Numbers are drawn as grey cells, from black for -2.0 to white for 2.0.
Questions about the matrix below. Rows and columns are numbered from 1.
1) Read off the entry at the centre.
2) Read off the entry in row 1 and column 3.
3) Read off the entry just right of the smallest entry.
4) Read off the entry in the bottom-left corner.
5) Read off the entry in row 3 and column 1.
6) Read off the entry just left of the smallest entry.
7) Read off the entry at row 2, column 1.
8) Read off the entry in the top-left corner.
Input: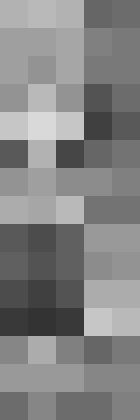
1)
0.9
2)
0.8
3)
-1.1
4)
-0.3
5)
0.5
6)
-1.1
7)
0.5
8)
0.8

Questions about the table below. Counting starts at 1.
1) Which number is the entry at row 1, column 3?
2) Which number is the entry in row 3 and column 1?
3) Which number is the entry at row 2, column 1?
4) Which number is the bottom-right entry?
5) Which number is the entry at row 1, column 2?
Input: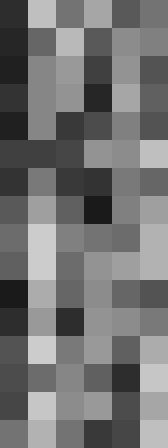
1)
-0.2
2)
-1.5
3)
-1.4
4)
1.0
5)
1.0

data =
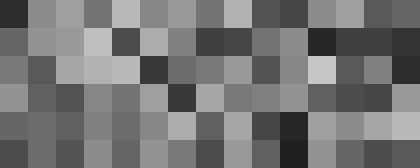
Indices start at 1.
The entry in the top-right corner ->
-0.4
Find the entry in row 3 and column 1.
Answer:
-0.1
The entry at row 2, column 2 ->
0.3
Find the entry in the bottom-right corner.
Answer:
-0.6
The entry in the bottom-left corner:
-0.8
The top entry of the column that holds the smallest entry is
-0.9
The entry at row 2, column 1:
-0.4
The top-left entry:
-1.3
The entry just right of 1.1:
-0.6
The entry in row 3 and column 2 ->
-0.6
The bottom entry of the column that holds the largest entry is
0.3
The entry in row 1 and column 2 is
0.2
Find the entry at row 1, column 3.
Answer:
0.5
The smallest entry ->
-1.5
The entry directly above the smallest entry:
-1.4
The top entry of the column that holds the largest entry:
0.2
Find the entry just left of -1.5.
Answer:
-0.5
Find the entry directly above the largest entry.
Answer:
-1.4

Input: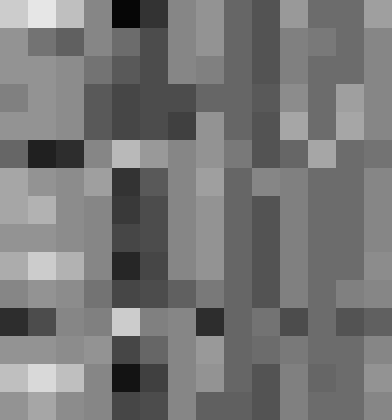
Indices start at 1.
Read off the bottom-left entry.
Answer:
0.3
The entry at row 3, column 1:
0.3
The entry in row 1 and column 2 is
1.6
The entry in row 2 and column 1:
0.3
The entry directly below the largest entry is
-0.2
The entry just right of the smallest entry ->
-1.2
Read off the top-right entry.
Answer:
0.5
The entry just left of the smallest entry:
0.1
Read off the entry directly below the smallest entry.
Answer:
-0.3
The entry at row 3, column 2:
0.3
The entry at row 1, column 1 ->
1.2
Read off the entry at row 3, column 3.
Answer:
0.2
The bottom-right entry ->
0.1
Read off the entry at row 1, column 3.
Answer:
1.0
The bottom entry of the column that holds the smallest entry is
-0.9

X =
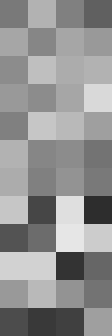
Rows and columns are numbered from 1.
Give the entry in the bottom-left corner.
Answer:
-0.8
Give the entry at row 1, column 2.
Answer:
0.8
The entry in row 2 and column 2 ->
0.1
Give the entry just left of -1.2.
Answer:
1.3
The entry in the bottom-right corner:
0.5
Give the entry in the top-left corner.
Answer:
-0.1
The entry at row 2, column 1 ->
0.6
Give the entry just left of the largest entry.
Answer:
-0.3
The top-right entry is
-0.5
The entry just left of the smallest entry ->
1.5
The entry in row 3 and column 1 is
0.2

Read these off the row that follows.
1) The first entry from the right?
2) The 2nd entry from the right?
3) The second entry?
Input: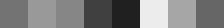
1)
-0.4
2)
0.6
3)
0.4

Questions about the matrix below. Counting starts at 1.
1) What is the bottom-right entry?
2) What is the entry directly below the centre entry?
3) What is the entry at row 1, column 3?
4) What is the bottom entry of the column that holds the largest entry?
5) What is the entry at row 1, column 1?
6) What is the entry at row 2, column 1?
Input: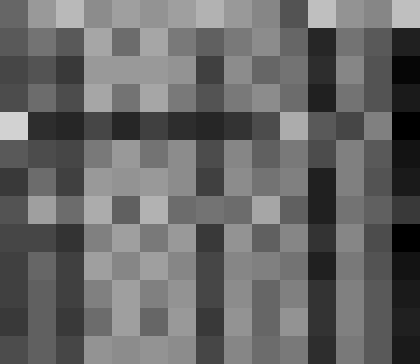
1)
-1.6
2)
-0.2
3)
0.9
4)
-0.8
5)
-0.4
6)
-0.6
